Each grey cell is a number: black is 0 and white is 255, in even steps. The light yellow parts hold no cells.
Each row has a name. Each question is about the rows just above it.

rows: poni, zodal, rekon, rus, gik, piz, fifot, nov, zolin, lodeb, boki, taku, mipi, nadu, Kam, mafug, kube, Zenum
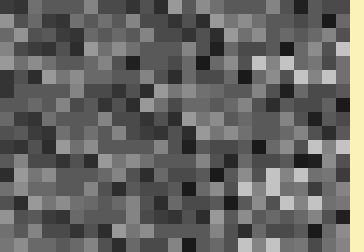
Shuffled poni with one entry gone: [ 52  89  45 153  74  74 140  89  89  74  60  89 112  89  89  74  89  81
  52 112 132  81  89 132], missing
[32]
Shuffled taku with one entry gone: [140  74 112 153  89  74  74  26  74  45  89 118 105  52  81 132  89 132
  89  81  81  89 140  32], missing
[39]
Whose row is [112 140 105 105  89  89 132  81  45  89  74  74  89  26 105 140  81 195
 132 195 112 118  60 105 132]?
nadu
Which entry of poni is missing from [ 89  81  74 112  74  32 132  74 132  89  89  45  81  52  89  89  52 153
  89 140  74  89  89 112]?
[60]
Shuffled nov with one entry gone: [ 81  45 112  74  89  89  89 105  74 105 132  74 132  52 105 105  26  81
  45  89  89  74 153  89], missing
[97]

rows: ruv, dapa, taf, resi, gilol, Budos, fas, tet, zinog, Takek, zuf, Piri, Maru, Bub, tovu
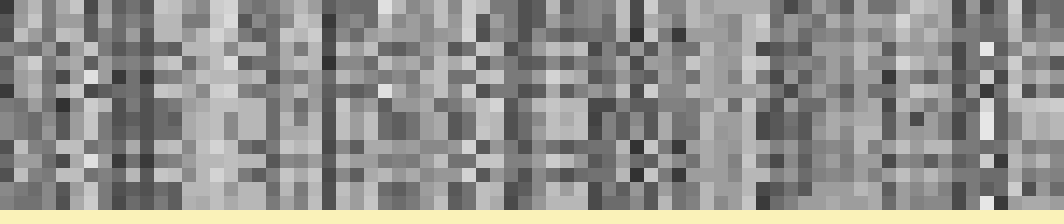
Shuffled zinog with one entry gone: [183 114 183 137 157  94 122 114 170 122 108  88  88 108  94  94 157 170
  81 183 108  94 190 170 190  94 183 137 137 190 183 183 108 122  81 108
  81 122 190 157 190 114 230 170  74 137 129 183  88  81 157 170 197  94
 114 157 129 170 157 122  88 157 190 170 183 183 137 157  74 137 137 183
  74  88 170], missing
[66]
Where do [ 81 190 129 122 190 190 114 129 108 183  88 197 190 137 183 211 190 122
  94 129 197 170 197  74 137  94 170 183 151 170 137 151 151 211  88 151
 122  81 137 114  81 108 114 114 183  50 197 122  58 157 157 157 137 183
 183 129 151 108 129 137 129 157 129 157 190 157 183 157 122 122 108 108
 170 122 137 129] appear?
Maru
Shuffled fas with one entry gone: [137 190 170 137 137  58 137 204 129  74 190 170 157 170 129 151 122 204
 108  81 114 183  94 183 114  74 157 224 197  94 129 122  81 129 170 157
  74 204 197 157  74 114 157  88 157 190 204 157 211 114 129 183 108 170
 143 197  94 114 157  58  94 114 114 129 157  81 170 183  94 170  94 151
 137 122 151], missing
[100]
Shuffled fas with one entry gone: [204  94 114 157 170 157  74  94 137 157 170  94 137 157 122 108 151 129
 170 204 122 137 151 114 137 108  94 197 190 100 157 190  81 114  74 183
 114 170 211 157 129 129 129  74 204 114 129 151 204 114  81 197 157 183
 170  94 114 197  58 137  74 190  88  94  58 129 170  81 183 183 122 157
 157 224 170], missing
[143]
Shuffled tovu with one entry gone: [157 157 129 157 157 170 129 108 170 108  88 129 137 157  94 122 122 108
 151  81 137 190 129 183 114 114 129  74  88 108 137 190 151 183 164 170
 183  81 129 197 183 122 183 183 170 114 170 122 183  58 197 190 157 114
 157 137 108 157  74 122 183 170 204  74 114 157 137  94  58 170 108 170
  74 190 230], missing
[177]
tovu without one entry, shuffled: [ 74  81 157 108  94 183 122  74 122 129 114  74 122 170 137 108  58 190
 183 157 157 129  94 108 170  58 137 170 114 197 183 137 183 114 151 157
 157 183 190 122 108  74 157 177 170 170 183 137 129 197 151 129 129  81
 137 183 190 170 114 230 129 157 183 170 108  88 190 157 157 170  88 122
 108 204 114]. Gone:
[164]

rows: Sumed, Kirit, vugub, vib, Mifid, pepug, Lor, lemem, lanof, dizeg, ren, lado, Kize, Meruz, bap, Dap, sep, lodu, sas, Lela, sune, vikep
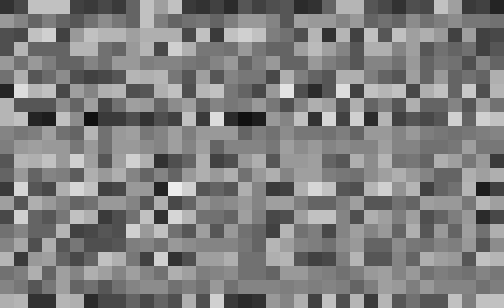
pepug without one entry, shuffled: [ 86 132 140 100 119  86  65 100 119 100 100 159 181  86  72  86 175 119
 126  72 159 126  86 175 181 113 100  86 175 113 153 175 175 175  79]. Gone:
[107]
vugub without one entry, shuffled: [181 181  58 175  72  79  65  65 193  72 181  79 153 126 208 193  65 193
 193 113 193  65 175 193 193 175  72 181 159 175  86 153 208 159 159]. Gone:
[50]
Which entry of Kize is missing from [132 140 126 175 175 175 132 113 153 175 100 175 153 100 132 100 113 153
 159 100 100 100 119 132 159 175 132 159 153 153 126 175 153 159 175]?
[92]
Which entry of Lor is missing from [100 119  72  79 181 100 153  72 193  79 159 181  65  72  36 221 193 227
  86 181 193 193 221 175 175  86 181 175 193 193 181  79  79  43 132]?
[201]
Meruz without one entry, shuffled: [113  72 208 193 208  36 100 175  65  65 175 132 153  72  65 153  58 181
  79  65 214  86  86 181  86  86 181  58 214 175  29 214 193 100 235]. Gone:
[146]
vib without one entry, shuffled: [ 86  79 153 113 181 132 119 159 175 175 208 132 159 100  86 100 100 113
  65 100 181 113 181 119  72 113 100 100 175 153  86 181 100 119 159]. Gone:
[187]
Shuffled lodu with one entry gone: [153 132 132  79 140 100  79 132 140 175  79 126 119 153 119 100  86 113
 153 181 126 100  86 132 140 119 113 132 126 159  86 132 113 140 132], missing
[167]

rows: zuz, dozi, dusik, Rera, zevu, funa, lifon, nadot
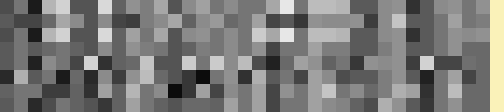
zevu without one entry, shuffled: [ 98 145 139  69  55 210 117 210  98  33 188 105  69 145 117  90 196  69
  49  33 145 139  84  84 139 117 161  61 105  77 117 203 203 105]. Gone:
[111]
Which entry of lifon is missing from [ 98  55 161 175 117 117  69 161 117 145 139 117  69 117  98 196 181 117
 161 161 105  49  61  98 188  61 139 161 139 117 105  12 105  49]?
[125]
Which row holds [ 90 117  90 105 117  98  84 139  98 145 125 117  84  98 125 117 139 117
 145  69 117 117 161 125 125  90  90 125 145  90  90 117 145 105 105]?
Rera
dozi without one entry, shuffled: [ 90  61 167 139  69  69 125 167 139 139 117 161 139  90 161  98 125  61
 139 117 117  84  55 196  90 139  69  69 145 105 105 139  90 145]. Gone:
[153]
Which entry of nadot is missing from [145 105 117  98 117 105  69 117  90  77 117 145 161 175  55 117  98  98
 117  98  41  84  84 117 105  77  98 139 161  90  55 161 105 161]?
[131]

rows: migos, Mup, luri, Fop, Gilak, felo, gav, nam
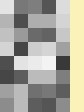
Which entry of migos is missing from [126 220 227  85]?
[120]
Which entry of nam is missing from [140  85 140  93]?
[187]
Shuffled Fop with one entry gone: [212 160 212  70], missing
[205]
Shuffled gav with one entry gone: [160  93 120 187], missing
[112]
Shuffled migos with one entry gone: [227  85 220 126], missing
[120]
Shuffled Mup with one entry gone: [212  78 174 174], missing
[180]

